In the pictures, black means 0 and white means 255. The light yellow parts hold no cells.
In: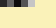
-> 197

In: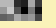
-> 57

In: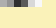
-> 248

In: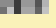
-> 179

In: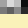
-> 13

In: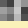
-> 147

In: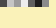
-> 139

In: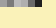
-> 32

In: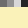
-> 36
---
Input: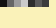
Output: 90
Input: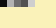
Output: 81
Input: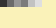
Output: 194
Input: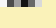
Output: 104
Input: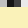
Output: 64
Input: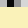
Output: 147
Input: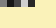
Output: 207
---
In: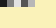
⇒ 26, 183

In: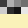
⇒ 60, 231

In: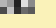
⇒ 181, 90

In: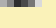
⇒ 175, 218

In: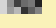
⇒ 213, 131

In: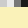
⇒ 204, 26

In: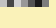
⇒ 194, 124
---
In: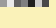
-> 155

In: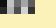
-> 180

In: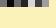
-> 117

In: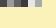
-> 155

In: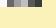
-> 159

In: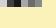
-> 138

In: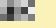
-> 197

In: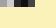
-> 69
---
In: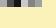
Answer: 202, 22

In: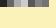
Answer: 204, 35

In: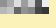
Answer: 237, 55

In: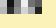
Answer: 238, 20

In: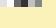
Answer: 252, 51

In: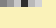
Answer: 212, 46

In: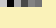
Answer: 201, 3
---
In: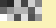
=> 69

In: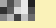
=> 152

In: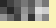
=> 92

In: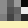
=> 97

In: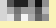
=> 130

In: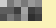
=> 121

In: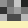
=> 103

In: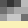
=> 53
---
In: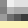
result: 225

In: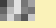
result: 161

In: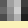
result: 62

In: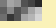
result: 40

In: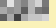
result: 120

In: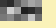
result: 150
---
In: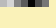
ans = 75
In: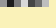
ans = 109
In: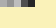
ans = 79
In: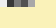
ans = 81
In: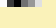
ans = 151
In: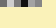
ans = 163
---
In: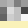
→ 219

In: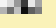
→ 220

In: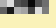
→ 220

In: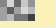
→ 94

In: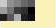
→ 116

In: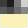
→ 30

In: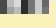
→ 187

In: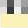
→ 85

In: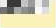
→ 57

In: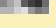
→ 165
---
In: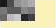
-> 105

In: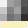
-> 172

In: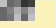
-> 104

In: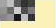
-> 134

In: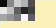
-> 164

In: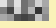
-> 168
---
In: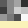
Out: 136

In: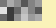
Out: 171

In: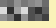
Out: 107

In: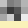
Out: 125

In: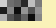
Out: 110

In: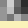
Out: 206

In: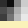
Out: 13

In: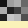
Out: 158
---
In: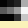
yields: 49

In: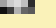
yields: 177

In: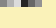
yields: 219

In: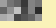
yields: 70

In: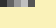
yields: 154

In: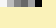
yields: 131
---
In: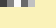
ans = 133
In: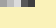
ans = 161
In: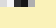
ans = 175
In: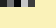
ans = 61
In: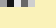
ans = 160
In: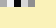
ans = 173
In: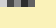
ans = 98
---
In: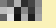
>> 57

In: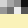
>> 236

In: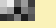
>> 125

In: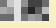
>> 92

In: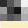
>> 21

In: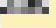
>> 156

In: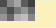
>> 149

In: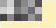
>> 110

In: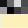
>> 59
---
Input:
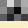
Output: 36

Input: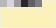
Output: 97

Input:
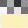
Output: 102

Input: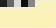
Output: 29

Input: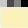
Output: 73

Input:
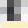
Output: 67

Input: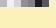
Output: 88

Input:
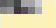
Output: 70

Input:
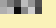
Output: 65

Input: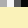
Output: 89
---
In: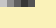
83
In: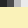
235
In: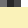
253
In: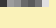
224
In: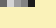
28
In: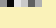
177
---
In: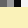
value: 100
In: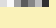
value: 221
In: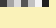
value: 59
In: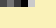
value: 73
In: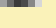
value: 161
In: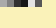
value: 170
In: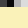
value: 66
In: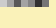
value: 204
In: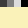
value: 58
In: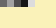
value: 104
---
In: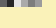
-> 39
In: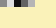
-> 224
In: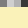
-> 207
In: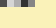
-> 213
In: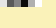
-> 90
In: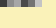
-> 141
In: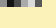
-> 20
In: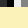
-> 4
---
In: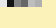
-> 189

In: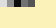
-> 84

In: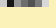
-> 82

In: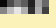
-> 33

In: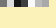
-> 249

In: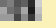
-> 42

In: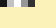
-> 50

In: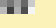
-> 202
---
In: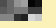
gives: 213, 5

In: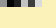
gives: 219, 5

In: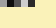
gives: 205, 14

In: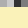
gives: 203, 50

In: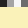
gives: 246, 34

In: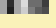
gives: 218, 33
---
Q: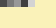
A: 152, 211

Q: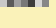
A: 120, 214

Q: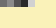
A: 82, 209

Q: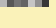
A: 100, 197

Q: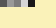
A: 124, 214

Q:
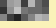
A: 118, 194

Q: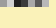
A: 59, 210

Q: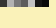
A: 92, 194
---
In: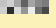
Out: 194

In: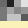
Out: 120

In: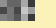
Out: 71

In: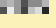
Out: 165

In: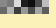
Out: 136

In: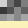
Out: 56

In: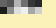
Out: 99

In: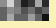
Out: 98
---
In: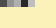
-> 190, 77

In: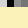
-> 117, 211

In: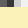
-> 241, 95

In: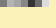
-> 220, 122

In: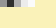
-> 251, 149

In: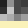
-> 60, 186

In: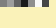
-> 69, 126

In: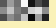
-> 46, 75

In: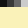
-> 203, 17

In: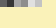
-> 195, 97
